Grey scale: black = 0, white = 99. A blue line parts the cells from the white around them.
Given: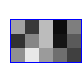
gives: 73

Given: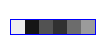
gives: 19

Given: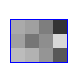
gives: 62

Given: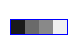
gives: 41

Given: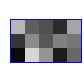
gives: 31

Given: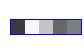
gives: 76

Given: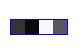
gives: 4

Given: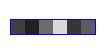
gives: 84

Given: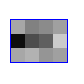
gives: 50
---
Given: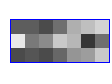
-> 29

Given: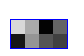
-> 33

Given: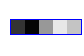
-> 59

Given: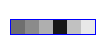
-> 68

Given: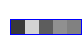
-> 36

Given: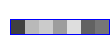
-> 79

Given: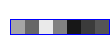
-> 91

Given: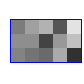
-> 41

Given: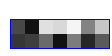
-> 41

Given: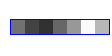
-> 19
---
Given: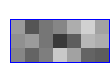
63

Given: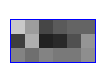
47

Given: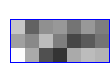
66

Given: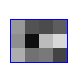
44

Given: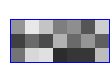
21

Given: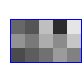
44

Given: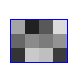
78

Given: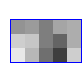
43

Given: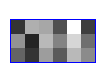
35

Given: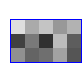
43
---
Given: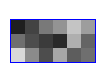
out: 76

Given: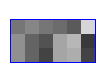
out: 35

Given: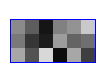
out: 57

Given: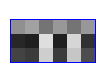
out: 45

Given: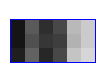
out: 72

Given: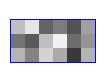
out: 32

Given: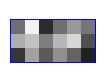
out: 59
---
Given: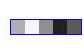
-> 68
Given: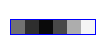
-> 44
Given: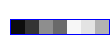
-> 5
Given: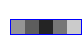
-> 58
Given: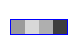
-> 60
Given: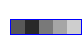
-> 34
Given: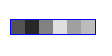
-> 32
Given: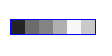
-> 14
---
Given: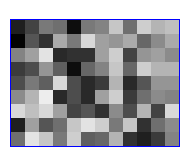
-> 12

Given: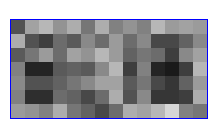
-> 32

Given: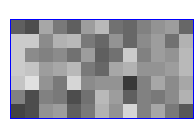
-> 37

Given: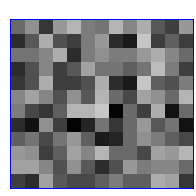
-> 41

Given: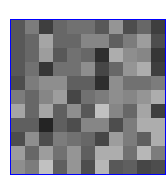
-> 34

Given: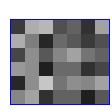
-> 23

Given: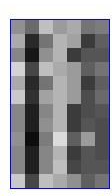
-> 56
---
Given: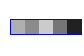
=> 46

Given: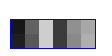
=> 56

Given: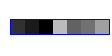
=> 44

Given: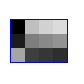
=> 81

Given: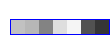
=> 32

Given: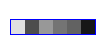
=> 38
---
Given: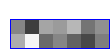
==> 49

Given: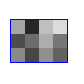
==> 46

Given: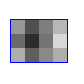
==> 84

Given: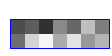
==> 70

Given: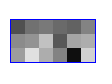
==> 67

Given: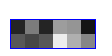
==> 52

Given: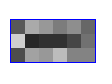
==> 44

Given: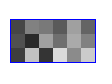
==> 50

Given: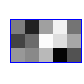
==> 65
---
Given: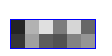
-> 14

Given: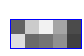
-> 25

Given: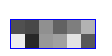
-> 15

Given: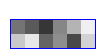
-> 21

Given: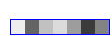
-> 23

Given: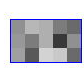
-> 22

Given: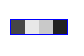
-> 13

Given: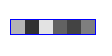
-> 19

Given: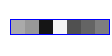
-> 8
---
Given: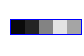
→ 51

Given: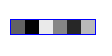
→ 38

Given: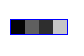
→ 37

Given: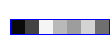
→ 43

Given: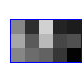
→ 14

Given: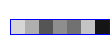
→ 44

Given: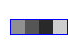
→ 56

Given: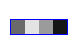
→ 60

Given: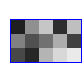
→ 18
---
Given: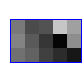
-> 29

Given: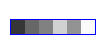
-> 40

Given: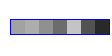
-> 67

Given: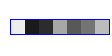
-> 10

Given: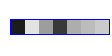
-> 88

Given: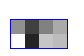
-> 25

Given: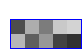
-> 67

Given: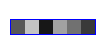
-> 76
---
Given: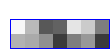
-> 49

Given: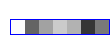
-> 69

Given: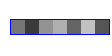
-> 39

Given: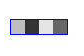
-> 20

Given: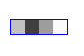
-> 25

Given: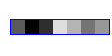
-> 70

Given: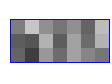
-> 63

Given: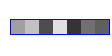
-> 20

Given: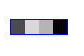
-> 84
